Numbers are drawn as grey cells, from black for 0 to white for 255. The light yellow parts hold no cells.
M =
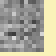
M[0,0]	176
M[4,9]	140
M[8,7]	96
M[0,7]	98
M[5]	[138, 148, 111, 141, 127, 85, 167, 121, 69, 100, 147]
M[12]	[125, 132, 151, 123, 142, 160, 136, 142, 131, 107, 123]
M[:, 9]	[124, 134, 113, 169, 140, 100, 122, 116, 125, 134, 132, 144, 107]
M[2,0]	145
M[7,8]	92
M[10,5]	167
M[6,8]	176
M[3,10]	139
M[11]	[162, 187, 177, 166, 183, 185, 140, 124, 176, 144, 143]
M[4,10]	131
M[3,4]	149
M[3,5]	119
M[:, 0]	[176, 160, 145, 149, 125, 138, 166, 157, 194, 167, 114, 162, 125]
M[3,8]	128
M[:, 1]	[154, 125, 169, 150, 138, 148, 181, 173, 119, 173, 145, 187, 132]
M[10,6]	136
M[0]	[176, 154, 119, 138, 128, 86, 182, 98, 91, 124, 145]
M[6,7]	165
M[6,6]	135
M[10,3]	153
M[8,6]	91
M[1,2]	123
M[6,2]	195

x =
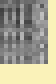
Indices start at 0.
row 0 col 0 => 96
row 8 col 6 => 97
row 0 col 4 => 89
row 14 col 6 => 99
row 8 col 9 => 147
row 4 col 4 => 82
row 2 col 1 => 103
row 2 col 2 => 76
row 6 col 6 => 92
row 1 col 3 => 120
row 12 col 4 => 129
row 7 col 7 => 137
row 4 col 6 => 100
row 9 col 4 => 73
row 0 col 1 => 101
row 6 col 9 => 146
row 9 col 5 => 179
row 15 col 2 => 107
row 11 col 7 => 131
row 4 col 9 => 143
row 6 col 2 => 123
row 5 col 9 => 167
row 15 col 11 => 110
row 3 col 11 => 127
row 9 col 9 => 166
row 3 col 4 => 68
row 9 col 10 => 136
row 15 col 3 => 160
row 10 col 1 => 118
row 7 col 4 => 124
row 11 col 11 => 105

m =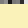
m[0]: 124
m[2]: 25
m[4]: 125

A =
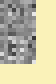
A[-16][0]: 110
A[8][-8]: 135
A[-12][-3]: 146
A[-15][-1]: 63
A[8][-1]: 192
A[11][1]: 163
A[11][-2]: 69
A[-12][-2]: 134
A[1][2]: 79
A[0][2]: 151
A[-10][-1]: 171
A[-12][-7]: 153
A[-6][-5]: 158
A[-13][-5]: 168
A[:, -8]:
[150, 149, 134, 139, 147, 140, 156, 148, 135, 154, 148, 163, 154, 151, 151, 139]
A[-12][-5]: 138
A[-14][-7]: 156
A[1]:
[170, 149, 79, 158, 116, 129, 158, 118, 63]
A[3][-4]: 94
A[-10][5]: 166
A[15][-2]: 118
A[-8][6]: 136
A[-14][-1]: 135
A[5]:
[111, 140, 160, 117, 127, 111, 156, 144, 167]
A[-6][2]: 112
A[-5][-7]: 77
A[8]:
[111, 135, 87, 93, 128, 133, 136, 137, 192]
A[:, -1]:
[141, 63, 135, 231, 142, 167, 171, 141, 192, 55, 135, 145, 105, 120, 139, 226]
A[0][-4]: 162
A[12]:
[135, 154, 82, 188, 145, 225, 166, 124, 105]
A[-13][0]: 151
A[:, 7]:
[171, 118, 145, 139, 134, 144, 159, 126, 137, 174, 123, 69, 124, 147, 114, 118]
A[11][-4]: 131

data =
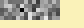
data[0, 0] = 135
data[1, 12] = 164
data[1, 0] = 138
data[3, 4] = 147
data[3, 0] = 98
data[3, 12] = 81
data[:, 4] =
[116, 91, 147, 147, 196]
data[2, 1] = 107
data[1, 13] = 117
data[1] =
[138, 195, 203, 146, 91, 216, 133, 128, 70, 87, 165, 148, 164, 117, 135]
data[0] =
[135, 176, 110, 115, 116, 111, 184, 93, 174, 60, 158, 172, 123, 185, 131]
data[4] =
[152, 99, 111, 88, 196, 126, 77, 225, 105, 66, 156, 231, 104, 161, 155]
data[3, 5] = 187
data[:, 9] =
[60, 87, 216, 138, 66]
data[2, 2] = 175
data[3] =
[98, 149, 110, 141, 147, 187, 84, 225, 181, 138, 104, 166, 81, 138, 72]
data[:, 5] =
[111, 216, 4, 187, 126]
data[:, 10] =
[158, 165, 183, 104, 156]
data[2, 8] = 55
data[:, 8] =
[174, 70, 55, 181, 105]
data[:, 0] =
[135, 138, 89, 98, 152]

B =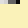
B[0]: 223
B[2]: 100
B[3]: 98
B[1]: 211

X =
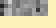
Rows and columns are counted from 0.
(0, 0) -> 108
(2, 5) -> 143
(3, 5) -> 137
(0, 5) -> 139
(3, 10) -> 135
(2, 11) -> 131
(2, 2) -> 184
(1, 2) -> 154
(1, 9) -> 111
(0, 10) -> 162
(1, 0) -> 35
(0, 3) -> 128
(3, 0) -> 58
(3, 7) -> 118

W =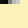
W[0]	16
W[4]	202
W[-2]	185

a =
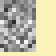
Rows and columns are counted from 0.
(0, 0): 168
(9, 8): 155
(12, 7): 188
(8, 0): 149
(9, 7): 194
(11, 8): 182
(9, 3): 223
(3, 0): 120
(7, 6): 149
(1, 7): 145
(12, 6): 146
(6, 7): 159
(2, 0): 186
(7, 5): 216
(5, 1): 174
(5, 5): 169
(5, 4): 208
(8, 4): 158
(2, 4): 157
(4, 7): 173
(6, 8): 156
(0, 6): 129
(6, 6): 215
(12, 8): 203
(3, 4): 153
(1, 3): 159
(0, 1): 140
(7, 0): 210
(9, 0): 173
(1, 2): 93
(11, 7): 64
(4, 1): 93
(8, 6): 111
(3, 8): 115
